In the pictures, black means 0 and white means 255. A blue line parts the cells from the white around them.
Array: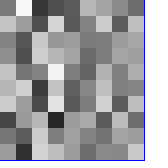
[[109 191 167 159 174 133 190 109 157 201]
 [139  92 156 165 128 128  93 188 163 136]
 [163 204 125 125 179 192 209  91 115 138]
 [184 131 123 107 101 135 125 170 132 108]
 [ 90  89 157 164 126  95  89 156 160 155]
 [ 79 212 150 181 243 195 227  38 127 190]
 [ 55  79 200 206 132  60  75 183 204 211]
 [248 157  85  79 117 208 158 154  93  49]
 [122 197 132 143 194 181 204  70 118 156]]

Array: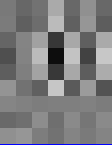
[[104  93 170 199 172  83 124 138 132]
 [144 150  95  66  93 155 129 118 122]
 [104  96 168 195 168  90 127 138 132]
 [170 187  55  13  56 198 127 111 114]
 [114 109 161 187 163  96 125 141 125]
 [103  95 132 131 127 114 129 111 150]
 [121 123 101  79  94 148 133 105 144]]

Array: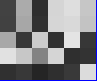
[[198 195  55  51 220]
 [222 217 228  47  57]
 [213 214  49 213  47]
 [ 46  49 204 131  37]
 [171 167  55 199  56]
 [ 66  65 168 225  48]]

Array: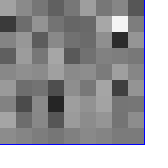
[[ 86 125 149 120 134 148 118 141 123]
 [134 244  44 126 159  63 117 116 123]
 [119 167 143 129 123 165 163 149 132]
 [158 105 107 113 141 120 146 140 137]
 [119 102 113  89 138 142 158 155 128]
 [ 96 115 137 166 160  78  37  86 118]
 [118 147  92 119 139 115 137 136 125]
 [138 109 151 156 143 110  75 109 133]
 [162  58 132  95 136 154 130 165 140]]

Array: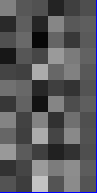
[[ 78  94  90  98  88  83  94  79  82  78  92  84]
 [ 63  88  56 123 129  51  77 112 137  49 141 139]
 [ 35 134 101 154 103  63 133  49  69  33 124  84]
 [ 81  37   7  70 172  39  18 131 172  63 155 195]
 [ 87  94 105  86  64 104  98  66  63  91  69  61]
 [129  41  80  23  68 113  55 132 102 153  50  83]]

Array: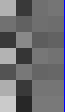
[[117 109  98 114 103 117 121]
 [112 111  93 119 101 117 121]
 [ 57  97 137  53 120  57  39]
 [178 113  57 179  83 174 203]]

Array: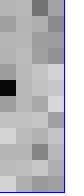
[[162 138 157 146 211 199 215 159 196 183 175 159]
 [114 174 158 160 196 194 169 197 178 132 199 154]
 [184 180 182 187 185 183 184 192 186 181 189 174]
 [181 160 181 179 156   8 158 192 212 181 187 211]]
